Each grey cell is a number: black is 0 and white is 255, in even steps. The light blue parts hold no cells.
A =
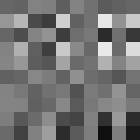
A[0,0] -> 102
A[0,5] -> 131
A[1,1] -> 182
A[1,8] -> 146
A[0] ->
[102, 99, 130, 127, 94, 131, 113, 91, 97, 102]
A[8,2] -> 107
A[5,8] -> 85
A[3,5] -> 137
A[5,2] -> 135
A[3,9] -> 219
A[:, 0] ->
[102, 150, 102, 130, 133, 97, 131, 132, 125, 105]
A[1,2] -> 74
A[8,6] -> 129
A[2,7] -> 43
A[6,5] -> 82
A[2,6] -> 120
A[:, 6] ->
[113, 114, 120, 104, 114, 109, 123, 120, 129, 126]
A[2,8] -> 112
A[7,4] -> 136
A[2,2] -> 132
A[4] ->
[133, 151, 93, 86, 164, 106, 114, 177, 131, 162]
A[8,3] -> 141
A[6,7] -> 112
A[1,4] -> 207
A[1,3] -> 60
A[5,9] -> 115

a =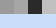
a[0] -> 154
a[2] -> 42
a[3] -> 192

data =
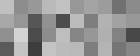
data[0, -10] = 192
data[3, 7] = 180
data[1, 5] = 188
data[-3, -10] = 168
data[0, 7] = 156
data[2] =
[144, 211, 75, 141, 190, 134, 151, 176, 130, 72]
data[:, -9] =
[141, 150, 211, 195]
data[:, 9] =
[139, 152, 72, 134]
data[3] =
[90, 195, 61, 195, 187, 185, 126, 180, 117, 134]
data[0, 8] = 113

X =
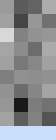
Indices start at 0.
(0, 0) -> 155
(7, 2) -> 125
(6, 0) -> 146
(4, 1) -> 120
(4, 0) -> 161
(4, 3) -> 161
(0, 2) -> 99
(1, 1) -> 69
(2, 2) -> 146
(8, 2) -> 130

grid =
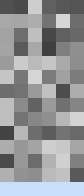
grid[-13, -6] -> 80
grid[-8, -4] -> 213
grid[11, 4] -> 208
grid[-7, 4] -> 77
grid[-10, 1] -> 90
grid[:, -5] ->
[74, 166, 110, 90, 203, 119, 114, 139, 116, 183, 151, 152, 146]
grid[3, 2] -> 168
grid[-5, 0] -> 191
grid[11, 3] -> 178
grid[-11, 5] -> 104
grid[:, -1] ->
[84, 109, 104, 143, 142, 124, 173, 133, 211, 105, 166, 128, 89]
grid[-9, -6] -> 155
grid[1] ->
[168, 166, 173, 115, 214, 109]
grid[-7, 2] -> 154
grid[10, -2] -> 200
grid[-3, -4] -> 164
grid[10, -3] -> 206
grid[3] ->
[164, 90, 168, 63, 127, 143]
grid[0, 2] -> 206

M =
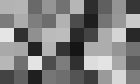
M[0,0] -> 179
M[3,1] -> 166
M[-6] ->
[179, 181, 105, 149, 114, 182, 45, 95, 148, 54]
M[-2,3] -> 77
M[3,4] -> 52
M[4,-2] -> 168
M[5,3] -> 118
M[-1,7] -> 154
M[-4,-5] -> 41
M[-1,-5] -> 84
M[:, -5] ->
[182, 76, 41, 21, 48, 84]
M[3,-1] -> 114
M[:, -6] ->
[114, 178, 189, 52, 125, 110]
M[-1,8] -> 216
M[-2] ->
[183, 112, 228, 77, 125, 48, 221, 228, 168, 88]
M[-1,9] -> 124
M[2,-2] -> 213

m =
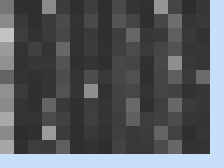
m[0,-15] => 118
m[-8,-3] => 83
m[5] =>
[100, 51, 49, 52, 76, 52, 77, 56, 71, 80, 47, 69, 95, 59, 106]
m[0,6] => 62
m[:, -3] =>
[69, 110, 95, 83, 143, 95, 67, 103, 76, 66, 102]
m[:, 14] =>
[55, 57, 50, 54, 54, 106, 55, 55, 53, 54, 51]
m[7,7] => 52
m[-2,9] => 57
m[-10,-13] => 47
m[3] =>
[155, 51, 64, 52, 103, 49, 60, 49, 64, 75, 59, 70, 83, 54, 54]
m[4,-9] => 52
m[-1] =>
[167, 48, 61, 59, 94, 47, 50, 46, 67, 57, 58, 77, 102, 50, 51]
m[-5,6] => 143
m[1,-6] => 69
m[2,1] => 61
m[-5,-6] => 70
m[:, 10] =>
[49, 47, 55, 59, 49, 47, 52, 48, 61, 60, 58]
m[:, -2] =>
[46, 54, 57, 54, 56, 59, 50, 59, 54, 47, 50]
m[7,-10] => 48
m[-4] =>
[138, 52, 48, 100, 57, 48, 61, 52, 66, 104, 48, 63, 103, 59, 55]
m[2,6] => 58
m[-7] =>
[144, 50, 55, 55, 83, 48, 52, 47, 72, 69, 49, 72, 143, 56, 54]
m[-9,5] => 49
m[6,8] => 67
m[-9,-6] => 101
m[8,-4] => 65
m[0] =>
[118, 48, 47, 139, 60, 47, 62, 47, 73, 52, 49, 150, 69, 46, 55]
